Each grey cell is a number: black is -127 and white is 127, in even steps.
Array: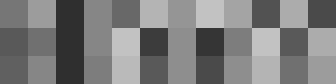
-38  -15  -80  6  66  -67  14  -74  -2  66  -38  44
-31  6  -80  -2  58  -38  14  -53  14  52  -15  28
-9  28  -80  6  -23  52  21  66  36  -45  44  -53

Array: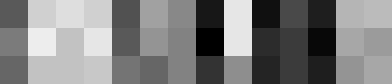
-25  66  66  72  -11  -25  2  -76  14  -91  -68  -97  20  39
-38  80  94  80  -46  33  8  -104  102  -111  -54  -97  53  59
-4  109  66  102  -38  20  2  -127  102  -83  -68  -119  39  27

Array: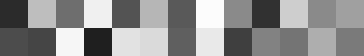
-51  -58  118  -96  98  90  -32  105  -64  2  -11  46  -5
-84  62  -17  112  -44  54  -38  124  10  -78  78  10  32

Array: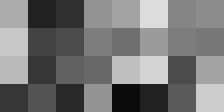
43  -94  -80  19  35  92  5  12
57  -73  -30  -23  63  84  -52  35
71  -60  -52  -2  -16  27  -2  -8
-73  -44  -86  19  -116  -94  -37  77

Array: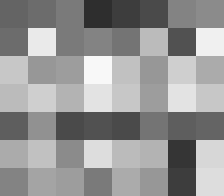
-27  -19  -5  -81  -66  -53  3  11
-33  17  -53  -46  -53  -11  -33  -27
71  23  29  120  65  23  79  43
3  36  29  -5  43  23  -66  93
43  65  11  93  59  51  -74  87
59  79  51  99  71  29  99  71
-19  106  -5  3  -11  59  -46  112

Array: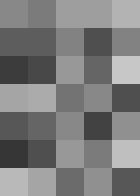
-67  -55  24  -26  71
-73  -48  24  -4  63
-34  -34  2  -48  2
-40  -26  8  -61  16
8  -4  30  30  51
57  37  -20  16  -40
37  43  -12  8  -48
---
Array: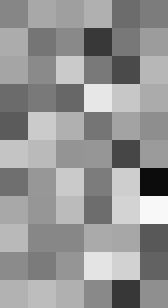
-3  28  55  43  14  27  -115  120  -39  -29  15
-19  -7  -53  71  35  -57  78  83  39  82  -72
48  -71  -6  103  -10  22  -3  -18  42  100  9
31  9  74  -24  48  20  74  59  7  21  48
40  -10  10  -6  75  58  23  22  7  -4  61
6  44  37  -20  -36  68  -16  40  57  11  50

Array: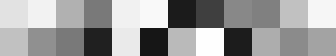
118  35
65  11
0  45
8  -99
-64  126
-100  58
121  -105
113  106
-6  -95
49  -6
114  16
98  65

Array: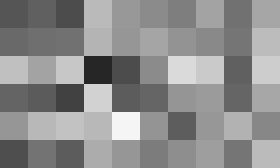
38  60  77  39  7  59
-14  -10  -31  -26  50  -10
35  9  74  27  23  30
-1  19  90  21  -34  14
11  37  11  -26  20  -3
24  22  -51  -35  117  22
58  52  -89  82  56  44
-51  -14  71  -62  66  -35
-31  -16  35  -36  56  -12
-42  -22  64  -27  22  -49

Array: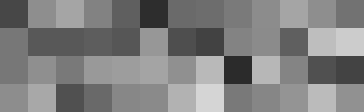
-13  76  -60  17
14  62  -47  59
37  -32  4  20
12  11  55  6
-5  3  -84  -6
-18  -61  57  85
-21  -49  16  50
-82  23  36  10
-32  -41  29  7
2  -34  25  -22
37  -39  -6  -47
14  -39  15  40
-56  -8  -8  13

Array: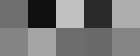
45  5
-85  -21
65  -18
-111  36
-16  4

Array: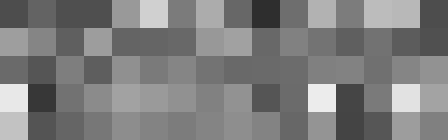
-50  -47  18  35  0
56  -35  5  98  29
60  -13  -15  -5  -41
-3  -32  2  -58  -59
50  -12  0  108  20
-17  1  -19  -20  -24
-81  -23  -21  -42  3
-24  33  -22  18  14
44  24  -12  1  4
-4  -23  5  17  -3
80  -26  -5  26  3
25  -27  16  34  13
-48  29  -33  11  -8
-48  -32  -1  -13  -26
-28  5  -42  -72  -43
-50  30  -21  104  66

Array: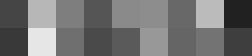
-94  -65
59  -12
-23  -26
13  24
10  -37
-42  -53
-1  -16
55  102
-58  -70

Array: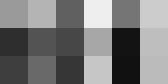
76  62  59
-10  -108  -110
110  39  70
-31  -56  -73
52  -44  -22
26  -81  -65
